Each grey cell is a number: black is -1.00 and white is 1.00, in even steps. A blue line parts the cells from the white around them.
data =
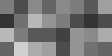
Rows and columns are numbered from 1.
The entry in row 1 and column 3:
0.08
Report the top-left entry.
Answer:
-0.02
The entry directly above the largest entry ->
-0.02
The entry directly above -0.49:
-0.02
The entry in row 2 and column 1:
-0.59
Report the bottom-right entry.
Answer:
-0.21
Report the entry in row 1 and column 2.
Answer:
-0.40
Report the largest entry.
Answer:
0.62
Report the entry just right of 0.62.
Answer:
0.34
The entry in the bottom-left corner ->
-0.21

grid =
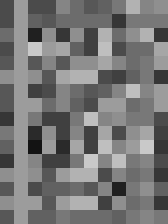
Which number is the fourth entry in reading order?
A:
-0.41
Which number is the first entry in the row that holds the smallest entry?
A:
-0.24
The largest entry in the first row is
0.40
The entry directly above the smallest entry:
-0.67
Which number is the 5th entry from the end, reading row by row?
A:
-0.15
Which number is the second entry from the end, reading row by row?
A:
0.04
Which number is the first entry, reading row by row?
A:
-0.41
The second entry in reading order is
0.22
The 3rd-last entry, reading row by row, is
-0.06
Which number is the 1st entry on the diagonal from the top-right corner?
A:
0.12
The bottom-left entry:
-0.32
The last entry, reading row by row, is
-0.06
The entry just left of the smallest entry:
0.22
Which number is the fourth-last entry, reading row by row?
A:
-0.24
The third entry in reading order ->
-0.41
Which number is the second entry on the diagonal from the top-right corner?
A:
-0.06
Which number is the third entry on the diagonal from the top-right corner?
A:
0.12
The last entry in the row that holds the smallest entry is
-0.58
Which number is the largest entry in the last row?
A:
0.22

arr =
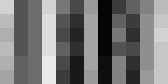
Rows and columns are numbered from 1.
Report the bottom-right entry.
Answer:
0.55
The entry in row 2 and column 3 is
-0.15
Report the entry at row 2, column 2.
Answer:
-0.34
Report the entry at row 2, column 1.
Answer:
0.47
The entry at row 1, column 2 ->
-0.34
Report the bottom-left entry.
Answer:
0.29
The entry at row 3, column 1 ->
0.37
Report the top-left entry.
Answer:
0.65
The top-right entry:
0.47
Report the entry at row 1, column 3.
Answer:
-0.15

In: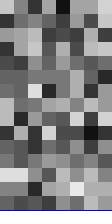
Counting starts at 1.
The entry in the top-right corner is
0.65
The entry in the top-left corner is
0.55
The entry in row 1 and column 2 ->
0.03
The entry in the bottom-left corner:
-0.22
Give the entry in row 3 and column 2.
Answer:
0.29
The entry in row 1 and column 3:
-0.59
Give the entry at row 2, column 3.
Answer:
0.03
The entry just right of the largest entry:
0.37
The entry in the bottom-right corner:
0.21
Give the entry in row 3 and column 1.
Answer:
0.21
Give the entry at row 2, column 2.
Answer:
-0.14
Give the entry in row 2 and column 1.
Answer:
-0.59
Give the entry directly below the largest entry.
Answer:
-0.14

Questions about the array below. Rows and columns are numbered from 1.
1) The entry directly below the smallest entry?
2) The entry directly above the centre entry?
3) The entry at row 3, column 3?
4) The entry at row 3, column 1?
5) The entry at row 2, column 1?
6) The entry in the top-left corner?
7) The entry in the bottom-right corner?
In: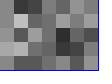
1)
-0.55
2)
-0.12
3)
0.23
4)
0.15
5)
0.07
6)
0.07
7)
0.15
